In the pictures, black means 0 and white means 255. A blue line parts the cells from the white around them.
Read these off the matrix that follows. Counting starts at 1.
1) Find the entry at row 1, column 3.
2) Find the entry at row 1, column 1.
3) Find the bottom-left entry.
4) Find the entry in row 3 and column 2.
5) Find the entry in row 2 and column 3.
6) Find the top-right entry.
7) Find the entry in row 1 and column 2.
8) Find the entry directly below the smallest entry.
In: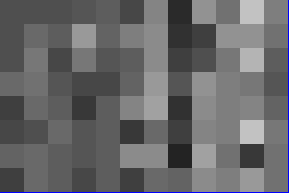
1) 79
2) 79
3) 63
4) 119
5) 93
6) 126
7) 79
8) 99

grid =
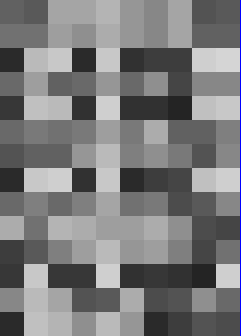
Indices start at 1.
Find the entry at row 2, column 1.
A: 113
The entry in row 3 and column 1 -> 42
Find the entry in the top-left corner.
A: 97
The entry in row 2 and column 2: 113
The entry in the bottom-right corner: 76
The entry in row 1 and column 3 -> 165
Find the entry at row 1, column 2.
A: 89
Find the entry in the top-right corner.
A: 89
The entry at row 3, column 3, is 200
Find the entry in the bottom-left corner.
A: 42
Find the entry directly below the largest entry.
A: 135
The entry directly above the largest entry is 97

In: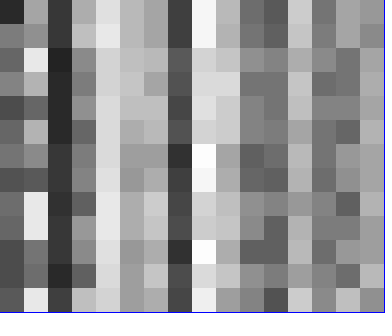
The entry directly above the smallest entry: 55
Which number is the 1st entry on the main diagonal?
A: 41
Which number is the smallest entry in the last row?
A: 63
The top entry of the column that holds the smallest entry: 55
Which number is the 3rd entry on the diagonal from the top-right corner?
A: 138
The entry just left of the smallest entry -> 232
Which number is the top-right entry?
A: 152
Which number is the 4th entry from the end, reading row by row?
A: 204
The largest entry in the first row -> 246
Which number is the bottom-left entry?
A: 89
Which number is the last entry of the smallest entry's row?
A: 165
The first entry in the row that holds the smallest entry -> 102
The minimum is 35
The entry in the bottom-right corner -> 144
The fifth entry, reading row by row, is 224
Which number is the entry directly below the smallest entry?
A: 41
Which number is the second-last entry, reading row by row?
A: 191
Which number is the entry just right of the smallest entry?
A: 138
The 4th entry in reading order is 173
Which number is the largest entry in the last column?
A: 185
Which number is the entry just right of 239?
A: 158
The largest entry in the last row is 239
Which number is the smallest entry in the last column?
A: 138
